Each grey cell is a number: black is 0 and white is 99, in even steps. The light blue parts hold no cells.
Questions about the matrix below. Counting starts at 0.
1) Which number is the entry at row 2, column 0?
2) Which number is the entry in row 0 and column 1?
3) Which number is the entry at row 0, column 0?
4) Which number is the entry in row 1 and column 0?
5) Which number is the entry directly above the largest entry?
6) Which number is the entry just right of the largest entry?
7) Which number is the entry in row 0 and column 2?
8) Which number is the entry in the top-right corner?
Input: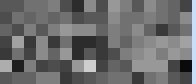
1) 39
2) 34
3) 34
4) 30
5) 34
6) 26
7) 44
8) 26

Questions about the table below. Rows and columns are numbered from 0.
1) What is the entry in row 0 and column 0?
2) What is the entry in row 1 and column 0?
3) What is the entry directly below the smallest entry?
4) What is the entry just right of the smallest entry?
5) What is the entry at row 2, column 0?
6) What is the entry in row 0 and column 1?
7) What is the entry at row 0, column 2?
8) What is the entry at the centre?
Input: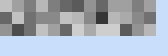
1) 75
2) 40
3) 80
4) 71
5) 57
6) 62
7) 49
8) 71

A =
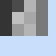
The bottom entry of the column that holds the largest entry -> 60
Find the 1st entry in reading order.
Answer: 20

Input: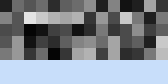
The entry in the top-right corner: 21
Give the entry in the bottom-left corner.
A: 47
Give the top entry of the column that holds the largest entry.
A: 33
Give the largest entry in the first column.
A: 51
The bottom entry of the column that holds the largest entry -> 21
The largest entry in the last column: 78
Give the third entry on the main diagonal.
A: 2
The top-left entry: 12
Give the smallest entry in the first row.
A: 7
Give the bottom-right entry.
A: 73
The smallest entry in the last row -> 2
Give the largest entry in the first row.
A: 64
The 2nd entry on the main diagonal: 33

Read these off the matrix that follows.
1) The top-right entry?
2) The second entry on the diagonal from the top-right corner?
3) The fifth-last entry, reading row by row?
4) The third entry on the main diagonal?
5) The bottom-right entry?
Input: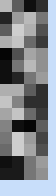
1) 18
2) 72
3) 60
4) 68
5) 56

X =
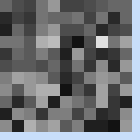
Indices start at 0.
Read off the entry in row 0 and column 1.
30
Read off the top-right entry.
40
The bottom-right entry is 59
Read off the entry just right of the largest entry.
45
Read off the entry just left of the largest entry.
30
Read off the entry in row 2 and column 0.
12
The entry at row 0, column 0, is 40
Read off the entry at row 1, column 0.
16
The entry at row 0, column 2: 26
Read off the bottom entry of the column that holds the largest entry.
12
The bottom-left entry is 54
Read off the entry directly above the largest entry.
16
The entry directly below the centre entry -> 16
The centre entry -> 21
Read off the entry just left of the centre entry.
40
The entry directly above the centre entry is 12

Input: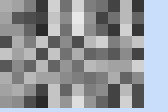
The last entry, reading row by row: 30
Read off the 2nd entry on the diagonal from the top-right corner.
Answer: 72
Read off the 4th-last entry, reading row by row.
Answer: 39
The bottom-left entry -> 58
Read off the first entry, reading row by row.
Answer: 67
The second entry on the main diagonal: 34
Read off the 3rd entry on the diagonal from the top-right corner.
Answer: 21
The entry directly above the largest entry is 81
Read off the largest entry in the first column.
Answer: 76
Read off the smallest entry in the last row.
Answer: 16
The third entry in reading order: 49
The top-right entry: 21
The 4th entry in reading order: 21
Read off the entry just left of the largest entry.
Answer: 54
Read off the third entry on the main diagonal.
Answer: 39
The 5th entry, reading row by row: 81
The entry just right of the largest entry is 58
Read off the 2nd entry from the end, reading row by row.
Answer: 81
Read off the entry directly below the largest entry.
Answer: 86

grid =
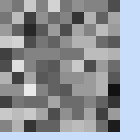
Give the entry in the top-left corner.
56
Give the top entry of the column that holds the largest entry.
78
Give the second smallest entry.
11
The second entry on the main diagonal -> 73
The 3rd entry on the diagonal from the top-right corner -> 51
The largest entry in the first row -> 82
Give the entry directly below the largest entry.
42
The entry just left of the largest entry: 56
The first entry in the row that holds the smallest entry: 56
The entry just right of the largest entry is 51
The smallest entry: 7
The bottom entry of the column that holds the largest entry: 20
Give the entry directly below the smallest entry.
20
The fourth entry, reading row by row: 51
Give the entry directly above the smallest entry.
34
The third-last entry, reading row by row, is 69
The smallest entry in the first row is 30
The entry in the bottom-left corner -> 51
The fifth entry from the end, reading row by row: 69
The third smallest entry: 15
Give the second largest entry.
86
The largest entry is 91

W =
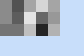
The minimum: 14
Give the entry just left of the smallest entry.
74
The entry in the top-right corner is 64
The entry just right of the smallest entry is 69

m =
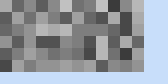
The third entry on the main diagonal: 57
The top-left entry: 66
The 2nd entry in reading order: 40
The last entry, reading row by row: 57
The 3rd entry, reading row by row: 53
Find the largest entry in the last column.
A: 71
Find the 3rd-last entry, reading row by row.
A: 53
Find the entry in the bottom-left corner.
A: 28
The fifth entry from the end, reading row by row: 62
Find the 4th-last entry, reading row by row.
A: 36
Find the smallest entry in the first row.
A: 23

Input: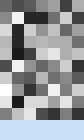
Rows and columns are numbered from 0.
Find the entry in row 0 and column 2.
35
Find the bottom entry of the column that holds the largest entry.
49
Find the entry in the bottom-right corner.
20
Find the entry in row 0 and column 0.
40
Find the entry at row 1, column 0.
53
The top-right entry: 67
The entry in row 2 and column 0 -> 84
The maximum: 99
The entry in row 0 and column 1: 30
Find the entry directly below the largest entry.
89

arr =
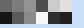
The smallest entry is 8
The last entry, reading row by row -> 13
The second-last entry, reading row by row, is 18
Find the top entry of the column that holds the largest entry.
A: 30
